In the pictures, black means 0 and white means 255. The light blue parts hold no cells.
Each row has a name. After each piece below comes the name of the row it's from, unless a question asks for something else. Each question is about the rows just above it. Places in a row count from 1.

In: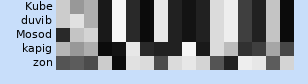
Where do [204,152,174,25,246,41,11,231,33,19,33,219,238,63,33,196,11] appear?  Kube
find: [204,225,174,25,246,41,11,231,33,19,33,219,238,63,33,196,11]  duvib

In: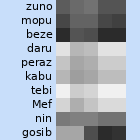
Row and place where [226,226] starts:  daru, 4
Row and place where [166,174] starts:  peraz, 2
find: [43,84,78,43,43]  beze
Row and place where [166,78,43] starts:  gosib, 2

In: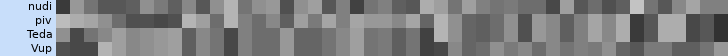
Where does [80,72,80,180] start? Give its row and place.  piv, 7
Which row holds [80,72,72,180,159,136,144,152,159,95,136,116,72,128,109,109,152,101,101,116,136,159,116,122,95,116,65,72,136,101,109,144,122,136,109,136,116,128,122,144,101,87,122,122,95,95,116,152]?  Vup
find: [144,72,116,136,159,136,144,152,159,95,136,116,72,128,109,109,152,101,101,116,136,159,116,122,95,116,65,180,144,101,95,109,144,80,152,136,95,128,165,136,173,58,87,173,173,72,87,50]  Teda

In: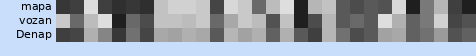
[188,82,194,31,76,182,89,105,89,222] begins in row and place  vozan, 15
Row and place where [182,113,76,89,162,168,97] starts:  Denap, 20
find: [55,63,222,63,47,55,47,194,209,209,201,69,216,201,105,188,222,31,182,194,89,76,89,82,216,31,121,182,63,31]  mapa
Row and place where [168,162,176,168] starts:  Denap, 8

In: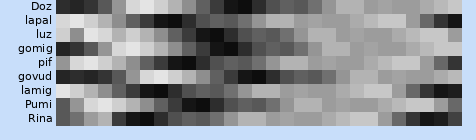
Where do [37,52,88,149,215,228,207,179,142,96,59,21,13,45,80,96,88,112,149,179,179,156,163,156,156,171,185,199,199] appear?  gomig
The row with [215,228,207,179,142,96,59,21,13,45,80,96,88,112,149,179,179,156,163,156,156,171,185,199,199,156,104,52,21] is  lapal
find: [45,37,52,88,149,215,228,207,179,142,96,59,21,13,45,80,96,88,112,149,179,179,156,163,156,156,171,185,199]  Doz

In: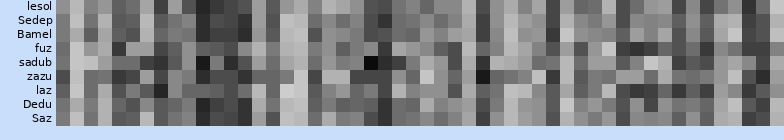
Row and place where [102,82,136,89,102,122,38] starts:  Dedu, 5
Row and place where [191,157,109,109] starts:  sadub, 3
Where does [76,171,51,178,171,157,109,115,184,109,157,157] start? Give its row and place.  sadub, 29

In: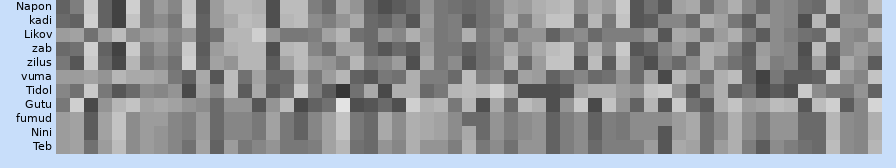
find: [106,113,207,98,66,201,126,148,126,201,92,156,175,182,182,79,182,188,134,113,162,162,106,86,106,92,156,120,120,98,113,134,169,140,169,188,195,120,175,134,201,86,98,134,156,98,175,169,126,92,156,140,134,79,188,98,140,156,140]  zab
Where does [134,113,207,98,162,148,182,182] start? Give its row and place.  zilus, 8
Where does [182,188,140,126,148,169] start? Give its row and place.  kadi, 17
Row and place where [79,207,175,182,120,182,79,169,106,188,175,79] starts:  Gutu, 25
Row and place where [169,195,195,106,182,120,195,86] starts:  kadi, 35

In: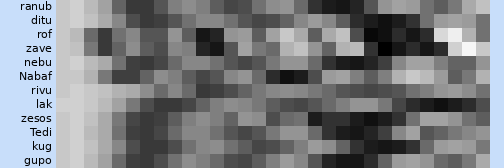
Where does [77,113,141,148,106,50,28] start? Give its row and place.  ranub, 14
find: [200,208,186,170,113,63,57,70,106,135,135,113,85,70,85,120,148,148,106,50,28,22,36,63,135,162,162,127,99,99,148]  nebu
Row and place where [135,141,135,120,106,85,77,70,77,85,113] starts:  rivu, 16
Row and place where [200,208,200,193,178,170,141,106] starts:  rivu, 1
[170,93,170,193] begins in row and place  rof, 18
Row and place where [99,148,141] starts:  zesos, 13

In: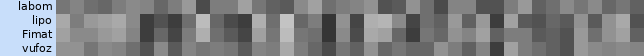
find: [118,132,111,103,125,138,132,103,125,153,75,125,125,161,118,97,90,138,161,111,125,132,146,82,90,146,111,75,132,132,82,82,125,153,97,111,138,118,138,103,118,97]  labom
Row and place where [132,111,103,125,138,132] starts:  labom, 2
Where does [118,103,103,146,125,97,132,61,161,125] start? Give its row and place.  vufoz, 25

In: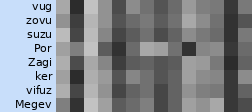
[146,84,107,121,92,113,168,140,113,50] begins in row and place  zovu, 4
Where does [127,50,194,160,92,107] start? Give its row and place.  Megev, 1
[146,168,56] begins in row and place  Megev, 11
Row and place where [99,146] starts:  vifuz, 9
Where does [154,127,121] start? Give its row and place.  vug, 10
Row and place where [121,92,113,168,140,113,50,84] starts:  zovu, 7
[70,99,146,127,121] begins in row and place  vifuz, 8

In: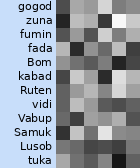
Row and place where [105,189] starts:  fada, 4
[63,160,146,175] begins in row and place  Vabup, 2
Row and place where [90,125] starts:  Bom, 3
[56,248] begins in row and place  zuna, 4
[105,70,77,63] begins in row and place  Lusob, 2

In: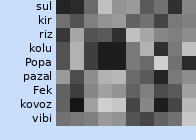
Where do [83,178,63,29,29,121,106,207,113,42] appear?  Popa
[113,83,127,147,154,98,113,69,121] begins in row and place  kir, 1
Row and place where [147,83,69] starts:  vibi, 5

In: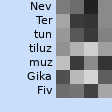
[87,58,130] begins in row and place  tun, 2
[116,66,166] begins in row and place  Fiv, 2
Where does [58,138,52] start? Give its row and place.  muz, 2

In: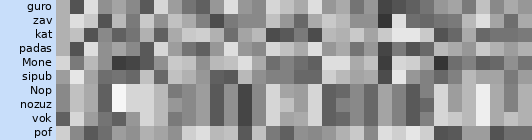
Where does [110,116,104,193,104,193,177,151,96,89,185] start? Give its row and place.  sipub, 4
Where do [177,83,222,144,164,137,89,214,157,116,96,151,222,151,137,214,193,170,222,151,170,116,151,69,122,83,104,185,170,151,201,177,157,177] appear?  padas

